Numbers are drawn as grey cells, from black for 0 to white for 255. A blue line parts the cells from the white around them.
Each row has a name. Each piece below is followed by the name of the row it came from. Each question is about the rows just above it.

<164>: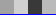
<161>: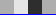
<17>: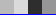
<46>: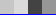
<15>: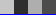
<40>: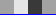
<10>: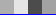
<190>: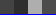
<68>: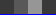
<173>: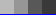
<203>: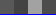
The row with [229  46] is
<161>
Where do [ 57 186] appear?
<164>
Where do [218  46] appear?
<17>
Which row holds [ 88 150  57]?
<68>
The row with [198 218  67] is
<46>
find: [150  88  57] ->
<173>
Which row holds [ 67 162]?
<203>

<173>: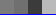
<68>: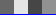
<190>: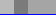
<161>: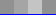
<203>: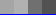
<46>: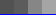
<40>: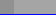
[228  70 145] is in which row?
<68>
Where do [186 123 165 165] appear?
<190>
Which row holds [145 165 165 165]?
<40>
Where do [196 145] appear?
<161>
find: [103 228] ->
<68>
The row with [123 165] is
<190>

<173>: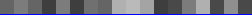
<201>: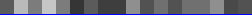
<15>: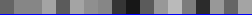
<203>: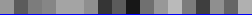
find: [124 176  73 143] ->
<173>
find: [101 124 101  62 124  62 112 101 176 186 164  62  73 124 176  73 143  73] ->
<173>
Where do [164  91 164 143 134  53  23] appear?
<15>

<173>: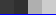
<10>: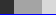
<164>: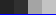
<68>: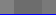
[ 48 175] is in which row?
<173>
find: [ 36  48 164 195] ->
<164>

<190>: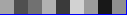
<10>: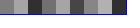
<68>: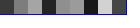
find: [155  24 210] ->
<68>
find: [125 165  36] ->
<68>
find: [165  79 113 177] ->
<190>
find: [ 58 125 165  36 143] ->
<68>
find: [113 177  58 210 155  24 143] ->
<190>

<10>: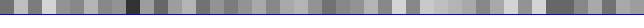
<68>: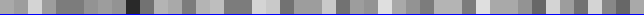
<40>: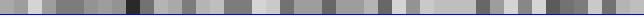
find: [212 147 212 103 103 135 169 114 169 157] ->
<10>
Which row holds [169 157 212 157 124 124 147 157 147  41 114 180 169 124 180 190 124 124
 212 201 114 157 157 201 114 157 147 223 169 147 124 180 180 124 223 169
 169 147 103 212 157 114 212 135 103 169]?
<68>

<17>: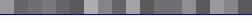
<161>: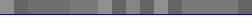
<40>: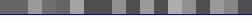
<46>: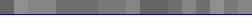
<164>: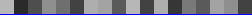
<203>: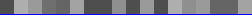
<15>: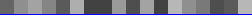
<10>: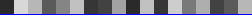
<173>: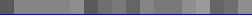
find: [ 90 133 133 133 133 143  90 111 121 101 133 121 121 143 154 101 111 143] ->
<173>
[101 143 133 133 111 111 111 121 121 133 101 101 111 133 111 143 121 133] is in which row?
<46>
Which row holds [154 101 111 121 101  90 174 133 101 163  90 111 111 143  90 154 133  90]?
<17>
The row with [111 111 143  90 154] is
<17>
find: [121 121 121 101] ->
<161>
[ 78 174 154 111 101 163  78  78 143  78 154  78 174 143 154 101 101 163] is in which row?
<203>

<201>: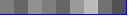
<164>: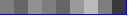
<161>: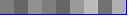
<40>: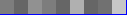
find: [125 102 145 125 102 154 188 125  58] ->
<164>
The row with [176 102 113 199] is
<40>

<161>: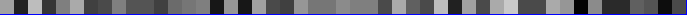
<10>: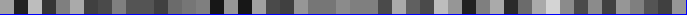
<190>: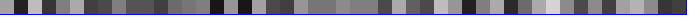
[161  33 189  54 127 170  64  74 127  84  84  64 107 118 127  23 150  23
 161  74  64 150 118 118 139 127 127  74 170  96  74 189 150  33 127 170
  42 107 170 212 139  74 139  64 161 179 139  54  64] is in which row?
<190>
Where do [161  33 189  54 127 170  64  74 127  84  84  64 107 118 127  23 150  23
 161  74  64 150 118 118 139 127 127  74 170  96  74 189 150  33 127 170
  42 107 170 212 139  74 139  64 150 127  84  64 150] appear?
<10>
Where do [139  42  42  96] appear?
<161>

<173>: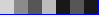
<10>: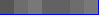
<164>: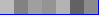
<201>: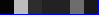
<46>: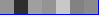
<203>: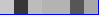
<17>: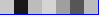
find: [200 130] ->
<46>
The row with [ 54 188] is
<203>
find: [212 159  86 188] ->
<17>
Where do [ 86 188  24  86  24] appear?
<173>
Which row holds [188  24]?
<173>
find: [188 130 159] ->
<164>
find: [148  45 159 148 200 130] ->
<46>

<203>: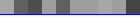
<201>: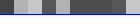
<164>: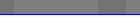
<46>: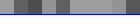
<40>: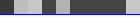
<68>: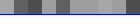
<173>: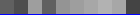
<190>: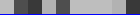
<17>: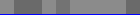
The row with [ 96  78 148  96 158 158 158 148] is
<46>
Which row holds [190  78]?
<190>
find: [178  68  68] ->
<40>
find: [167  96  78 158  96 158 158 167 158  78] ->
<68>
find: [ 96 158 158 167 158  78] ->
<68>

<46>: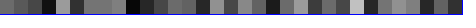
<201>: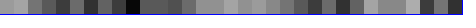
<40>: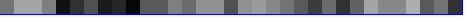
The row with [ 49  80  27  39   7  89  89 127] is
<40>
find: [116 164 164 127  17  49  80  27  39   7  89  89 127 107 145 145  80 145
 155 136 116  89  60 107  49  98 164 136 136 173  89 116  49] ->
<40>

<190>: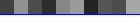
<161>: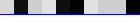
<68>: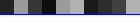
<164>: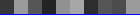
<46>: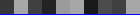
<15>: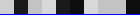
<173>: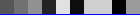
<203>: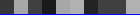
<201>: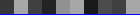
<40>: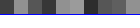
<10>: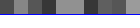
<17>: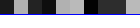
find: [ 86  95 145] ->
<40>
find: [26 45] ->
<68>
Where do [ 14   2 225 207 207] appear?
<161>
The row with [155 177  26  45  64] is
<68>
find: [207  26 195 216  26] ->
<15>

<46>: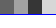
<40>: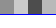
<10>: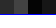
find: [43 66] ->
<10>
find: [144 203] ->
<40>
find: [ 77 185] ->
<40>

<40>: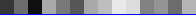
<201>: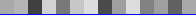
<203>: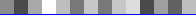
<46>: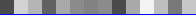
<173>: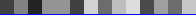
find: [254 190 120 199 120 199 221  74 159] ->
<203>
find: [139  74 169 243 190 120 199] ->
<46>
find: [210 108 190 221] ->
<173>
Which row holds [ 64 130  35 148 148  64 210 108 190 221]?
<173>
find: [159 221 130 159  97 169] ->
<201>

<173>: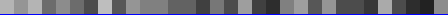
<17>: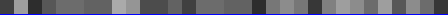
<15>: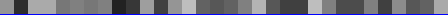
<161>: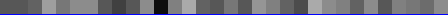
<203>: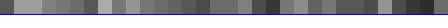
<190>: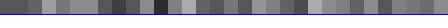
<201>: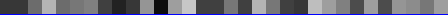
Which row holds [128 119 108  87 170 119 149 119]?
<203>
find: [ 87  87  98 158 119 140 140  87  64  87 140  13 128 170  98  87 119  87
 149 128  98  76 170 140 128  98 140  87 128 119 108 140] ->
<161>
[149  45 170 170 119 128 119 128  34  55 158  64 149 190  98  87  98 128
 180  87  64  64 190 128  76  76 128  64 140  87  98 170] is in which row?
<15>
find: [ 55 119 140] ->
<203>
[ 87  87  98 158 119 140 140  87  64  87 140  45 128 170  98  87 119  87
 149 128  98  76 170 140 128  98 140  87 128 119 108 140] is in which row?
<190>
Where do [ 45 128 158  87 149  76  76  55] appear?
<173>

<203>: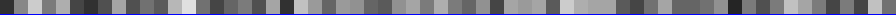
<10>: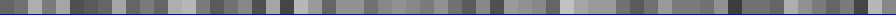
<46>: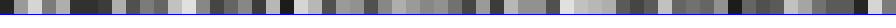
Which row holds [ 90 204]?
<203>
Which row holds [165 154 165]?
<203>
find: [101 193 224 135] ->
<46>
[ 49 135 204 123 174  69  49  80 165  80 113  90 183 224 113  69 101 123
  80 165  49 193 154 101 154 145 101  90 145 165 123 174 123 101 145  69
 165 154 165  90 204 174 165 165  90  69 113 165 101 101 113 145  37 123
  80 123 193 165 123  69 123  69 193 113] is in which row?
<203>
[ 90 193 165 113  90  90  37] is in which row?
<46>

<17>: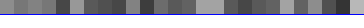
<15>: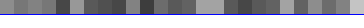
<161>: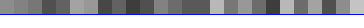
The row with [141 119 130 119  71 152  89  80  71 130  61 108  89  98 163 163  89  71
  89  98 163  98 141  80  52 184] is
<17>
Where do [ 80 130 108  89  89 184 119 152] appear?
<161>

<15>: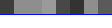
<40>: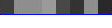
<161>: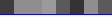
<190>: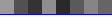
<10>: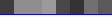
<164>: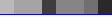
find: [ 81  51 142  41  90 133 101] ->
<190>
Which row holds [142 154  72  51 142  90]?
<15>
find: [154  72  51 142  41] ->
<40>
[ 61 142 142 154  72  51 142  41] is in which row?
<40>

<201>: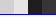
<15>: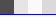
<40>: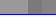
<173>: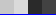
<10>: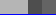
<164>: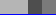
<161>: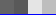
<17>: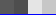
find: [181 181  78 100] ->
<10>
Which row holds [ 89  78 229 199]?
<17>
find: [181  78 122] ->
<164>
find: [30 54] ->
<201>
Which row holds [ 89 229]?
<161>
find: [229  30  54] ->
<201>

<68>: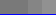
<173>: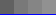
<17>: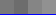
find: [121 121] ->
<68>
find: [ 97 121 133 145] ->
<173>
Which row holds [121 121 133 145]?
<68>
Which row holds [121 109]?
<17>

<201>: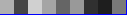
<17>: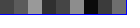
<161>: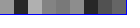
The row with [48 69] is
<17>
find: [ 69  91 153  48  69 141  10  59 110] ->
<17>
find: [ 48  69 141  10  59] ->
<17>

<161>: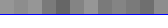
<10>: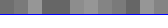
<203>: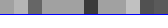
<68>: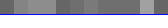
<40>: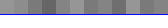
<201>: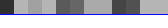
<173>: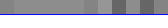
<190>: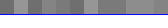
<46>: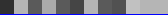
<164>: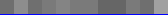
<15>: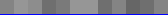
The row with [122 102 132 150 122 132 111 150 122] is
<40>
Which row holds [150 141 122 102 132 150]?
<40>
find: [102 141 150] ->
<10>
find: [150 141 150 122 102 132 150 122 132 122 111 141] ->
<161>

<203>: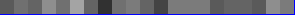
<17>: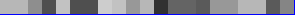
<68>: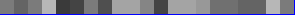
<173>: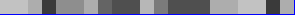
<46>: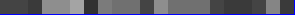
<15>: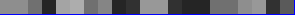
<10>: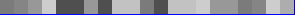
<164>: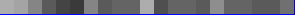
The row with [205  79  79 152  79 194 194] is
<10>
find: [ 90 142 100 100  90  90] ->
<164>
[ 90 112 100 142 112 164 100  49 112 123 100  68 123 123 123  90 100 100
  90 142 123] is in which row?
<203>
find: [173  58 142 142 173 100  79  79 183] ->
<173>
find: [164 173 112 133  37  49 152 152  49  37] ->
<15>
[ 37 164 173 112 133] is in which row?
<15>
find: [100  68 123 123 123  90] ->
<203>

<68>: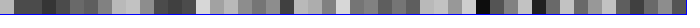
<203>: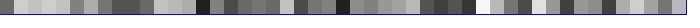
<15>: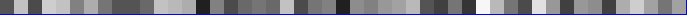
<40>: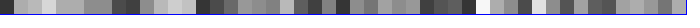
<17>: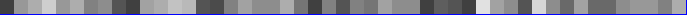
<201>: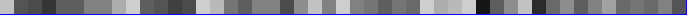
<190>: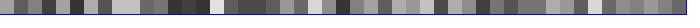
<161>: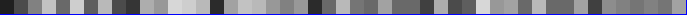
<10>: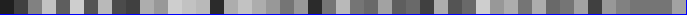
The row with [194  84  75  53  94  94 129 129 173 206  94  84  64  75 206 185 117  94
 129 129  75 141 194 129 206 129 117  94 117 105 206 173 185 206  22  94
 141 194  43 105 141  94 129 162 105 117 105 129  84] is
<201>
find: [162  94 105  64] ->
<10>
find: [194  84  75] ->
<201>
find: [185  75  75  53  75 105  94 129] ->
<68>
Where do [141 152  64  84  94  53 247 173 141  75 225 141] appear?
<40>
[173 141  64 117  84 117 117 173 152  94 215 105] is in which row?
<190>

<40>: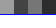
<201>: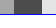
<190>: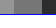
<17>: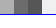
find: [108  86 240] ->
<17>
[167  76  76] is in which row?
<201>
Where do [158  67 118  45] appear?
<40>

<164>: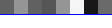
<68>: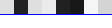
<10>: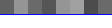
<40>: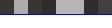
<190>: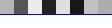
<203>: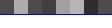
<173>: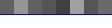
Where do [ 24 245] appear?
<68>
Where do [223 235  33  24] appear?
<68>
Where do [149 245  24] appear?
<164>
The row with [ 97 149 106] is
<10>

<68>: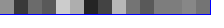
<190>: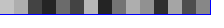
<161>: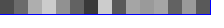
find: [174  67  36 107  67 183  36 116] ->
<190>
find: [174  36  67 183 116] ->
<68>
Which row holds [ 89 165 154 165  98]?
<161>
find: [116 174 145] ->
<190>
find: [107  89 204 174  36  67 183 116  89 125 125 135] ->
<68>

